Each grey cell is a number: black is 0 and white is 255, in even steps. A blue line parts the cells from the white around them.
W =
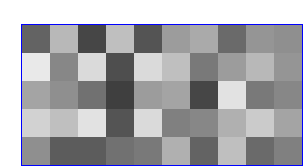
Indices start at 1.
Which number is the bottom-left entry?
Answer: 143
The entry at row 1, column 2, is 184
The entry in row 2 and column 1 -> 233
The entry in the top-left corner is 99
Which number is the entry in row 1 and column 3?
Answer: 70
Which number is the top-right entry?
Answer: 143

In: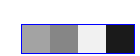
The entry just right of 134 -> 241
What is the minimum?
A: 26
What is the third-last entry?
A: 134

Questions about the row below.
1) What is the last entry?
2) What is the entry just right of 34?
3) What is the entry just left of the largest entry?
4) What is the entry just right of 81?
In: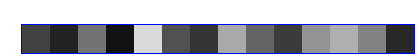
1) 40
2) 115
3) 18
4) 53

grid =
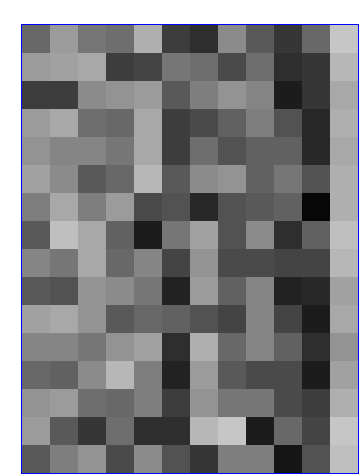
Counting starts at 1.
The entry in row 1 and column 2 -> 155
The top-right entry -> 198
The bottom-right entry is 191
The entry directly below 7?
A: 97
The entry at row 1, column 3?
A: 118
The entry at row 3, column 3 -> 139
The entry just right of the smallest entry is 175
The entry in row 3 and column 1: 61
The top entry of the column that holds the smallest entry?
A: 104
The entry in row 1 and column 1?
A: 104
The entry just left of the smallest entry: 97
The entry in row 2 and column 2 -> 161

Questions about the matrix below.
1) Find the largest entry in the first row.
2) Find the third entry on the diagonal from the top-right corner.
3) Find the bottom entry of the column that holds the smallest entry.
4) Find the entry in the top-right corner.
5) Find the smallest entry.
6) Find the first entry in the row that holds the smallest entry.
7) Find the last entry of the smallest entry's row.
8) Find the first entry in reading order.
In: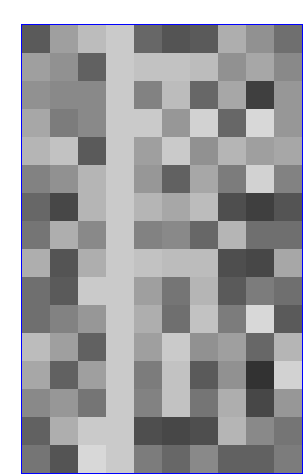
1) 202
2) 167
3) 97
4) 111
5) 50
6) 167
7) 210
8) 90

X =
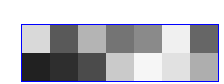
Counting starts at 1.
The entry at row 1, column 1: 217
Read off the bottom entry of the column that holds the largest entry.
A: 246
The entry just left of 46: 33
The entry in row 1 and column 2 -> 89

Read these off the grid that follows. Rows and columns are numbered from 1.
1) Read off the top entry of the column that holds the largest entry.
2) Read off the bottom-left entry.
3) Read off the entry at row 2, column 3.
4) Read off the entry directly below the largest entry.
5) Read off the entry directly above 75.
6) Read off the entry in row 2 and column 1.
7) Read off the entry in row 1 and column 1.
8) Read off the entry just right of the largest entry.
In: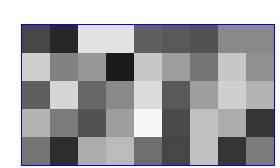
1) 95
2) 117
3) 151
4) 110
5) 89
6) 207
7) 69
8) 75

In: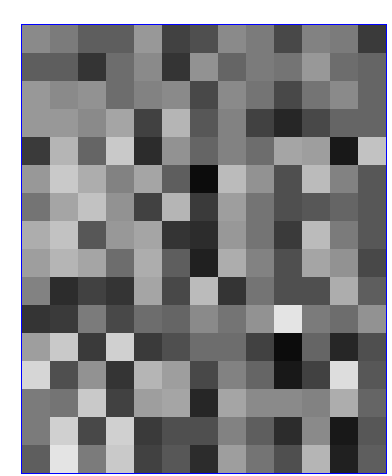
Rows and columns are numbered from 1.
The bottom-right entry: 94
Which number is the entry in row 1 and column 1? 138
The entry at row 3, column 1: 152
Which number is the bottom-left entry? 94
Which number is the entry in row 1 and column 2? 123
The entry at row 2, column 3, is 52
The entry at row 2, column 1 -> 94
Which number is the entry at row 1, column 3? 94
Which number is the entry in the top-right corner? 58
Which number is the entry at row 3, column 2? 138
